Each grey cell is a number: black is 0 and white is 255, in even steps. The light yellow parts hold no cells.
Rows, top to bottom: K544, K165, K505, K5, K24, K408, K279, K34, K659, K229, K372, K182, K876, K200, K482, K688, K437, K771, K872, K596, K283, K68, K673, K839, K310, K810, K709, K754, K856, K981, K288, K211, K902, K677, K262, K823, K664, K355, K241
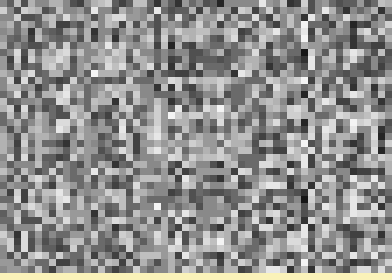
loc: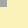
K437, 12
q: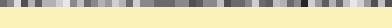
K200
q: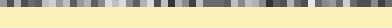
K229
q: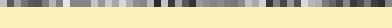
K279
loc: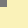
K664, 16
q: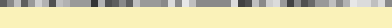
K288

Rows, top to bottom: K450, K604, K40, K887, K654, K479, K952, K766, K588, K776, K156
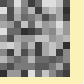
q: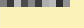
K766
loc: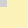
K952, 2
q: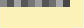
K40
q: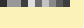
K156
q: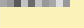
K887
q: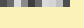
K450

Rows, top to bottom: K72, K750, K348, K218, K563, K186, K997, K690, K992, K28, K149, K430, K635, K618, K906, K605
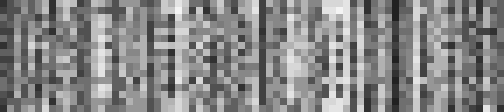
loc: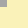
K430, 27
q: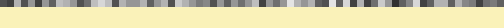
K618
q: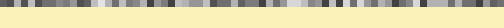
K28

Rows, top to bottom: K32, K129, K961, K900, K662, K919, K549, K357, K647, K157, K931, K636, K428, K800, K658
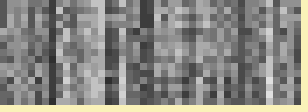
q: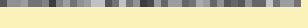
K428
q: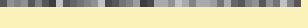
K129
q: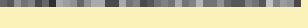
K647
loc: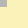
K647, 29

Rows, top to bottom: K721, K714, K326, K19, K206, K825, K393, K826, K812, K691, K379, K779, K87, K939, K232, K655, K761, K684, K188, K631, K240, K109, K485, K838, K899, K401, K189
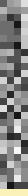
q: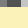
K812
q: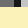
K19
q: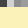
K232

